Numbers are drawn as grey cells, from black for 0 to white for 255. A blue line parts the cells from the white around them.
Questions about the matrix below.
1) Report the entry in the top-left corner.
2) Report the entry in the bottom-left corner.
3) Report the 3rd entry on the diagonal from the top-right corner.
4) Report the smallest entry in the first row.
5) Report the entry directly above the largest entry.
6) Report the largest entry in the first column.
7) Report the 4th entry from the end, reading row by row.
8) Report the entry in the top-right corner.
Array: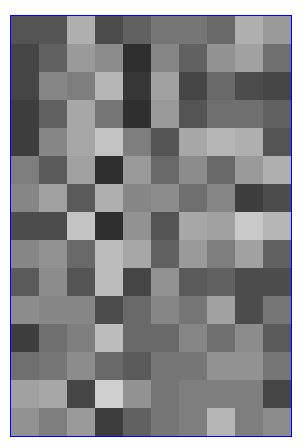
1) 84
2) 146
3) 105
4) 76
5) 105
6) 161
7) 126
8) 154

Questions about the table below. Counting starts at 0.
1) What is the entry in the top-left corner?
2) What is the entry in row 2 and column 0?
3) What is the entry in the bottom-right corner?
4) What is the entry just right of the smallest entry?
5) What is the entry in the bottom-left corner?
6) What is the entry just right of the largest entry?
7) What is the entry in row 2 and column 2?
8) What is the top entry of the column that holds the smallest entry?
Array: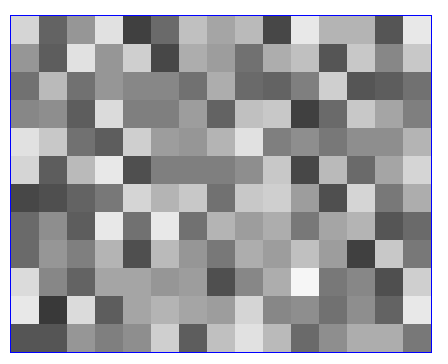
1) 213
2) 113
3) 120
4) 219
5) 85
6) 120
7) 113
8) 99

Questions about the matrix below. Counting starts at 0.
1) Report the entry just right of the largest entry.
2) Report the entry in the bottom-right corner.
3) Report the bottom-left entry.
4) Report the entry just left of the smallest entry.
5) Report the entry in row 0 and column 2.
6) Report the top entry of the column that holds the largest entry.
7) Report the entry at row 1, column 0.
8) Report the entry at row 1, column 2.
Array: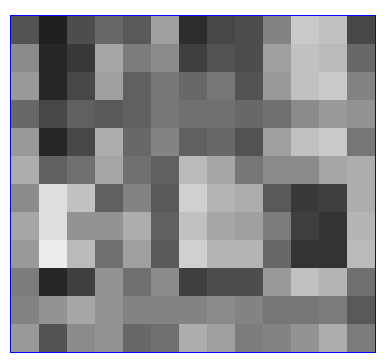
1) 186
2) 124
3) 153
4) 83
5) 77
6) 32
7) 139
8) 57

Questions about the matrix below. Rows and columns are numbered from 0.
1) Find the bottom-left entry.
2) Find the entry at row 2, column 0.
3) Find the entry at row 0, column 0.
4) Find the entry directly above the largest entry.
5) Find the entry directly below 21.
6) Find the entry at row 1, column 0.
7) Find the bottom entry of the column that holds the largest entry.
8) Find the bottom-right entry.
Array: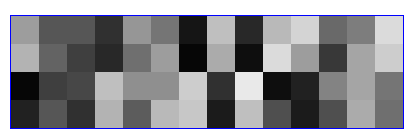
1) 33
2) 6
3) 157
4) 14
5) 6
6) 179
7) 191
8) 111

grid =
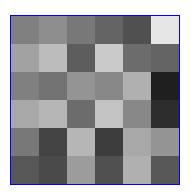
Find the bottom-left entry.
87
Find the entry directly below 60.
80
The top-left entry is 128
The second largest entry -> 202
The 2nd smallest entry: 45
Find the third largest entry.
195
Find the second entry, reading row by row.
142
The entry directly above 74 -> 68
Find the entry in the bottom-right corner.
87
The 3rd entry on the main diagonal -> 148
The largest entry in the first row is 230

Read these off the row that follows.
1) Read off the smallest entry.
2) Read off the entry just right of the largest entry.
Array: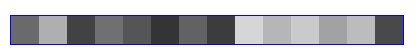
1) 52
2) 182

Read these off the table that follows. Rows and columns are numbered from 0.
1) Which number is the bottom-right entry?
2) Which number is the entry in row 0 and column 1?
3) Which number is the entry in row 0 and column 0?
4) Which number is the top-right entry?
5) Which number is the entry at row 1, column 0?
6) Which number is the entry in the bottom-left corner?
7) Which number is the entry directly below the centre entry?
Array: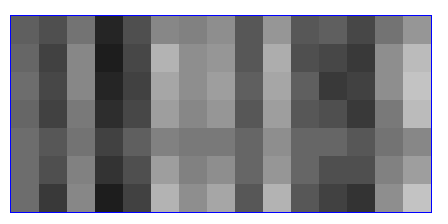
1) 195
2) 79
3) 95
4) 150
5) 102
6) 109
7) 121

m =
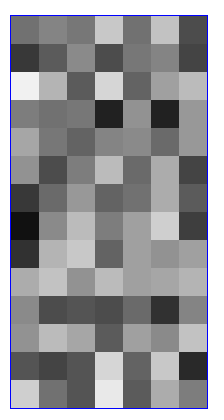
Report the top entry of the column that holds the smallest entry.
113
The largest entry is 241
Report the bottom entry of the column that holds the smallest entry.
207
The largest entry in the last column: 194
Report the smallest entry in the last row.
84
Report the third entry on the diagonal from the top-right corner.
99
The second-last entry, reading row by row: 172
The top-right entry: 76
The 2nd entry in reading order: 132
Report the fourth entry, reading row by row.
200
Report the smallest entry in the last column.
41
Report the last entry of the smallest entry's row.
62
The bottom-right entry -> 125
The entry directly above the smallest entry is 56
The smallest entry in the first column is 17
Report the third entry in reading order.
119
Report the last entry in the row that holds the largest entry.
187
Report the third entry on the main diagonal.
91
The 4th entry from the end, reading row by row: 233
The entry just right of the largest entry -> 180

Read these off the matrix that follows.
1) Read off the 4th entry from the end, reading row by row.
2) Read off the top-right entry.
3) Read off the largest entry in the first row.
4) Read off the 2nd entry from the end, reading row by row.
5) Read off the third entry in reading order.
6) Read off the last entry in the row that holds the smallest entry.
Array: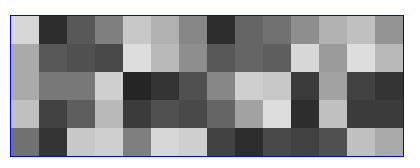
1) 66
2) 148
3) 215
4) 192
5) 88
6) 52

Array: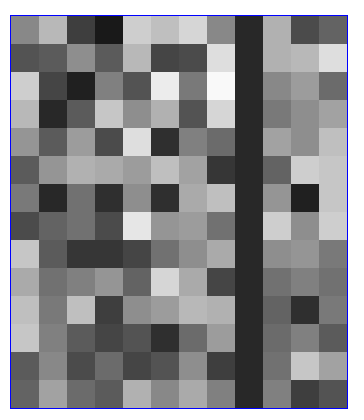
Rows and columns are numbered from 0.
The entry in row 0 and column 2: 62
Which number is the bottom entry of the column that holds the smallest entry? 91
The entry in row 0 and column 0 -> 136
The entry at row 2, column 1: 69
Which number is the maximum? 249
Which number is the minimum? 25
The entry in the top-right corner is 99
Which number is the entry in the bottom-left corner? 99
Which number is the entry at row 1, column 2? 142
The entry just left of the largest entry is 121
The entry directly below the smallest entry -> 91
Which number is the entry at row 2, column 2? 32
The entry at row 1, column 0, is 83
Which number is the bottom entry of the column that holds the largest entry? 128
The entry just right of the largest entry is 40
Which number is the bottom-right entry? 83
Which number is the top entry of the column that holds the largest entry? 136
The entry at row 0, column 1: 184
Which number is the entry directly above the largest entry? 222
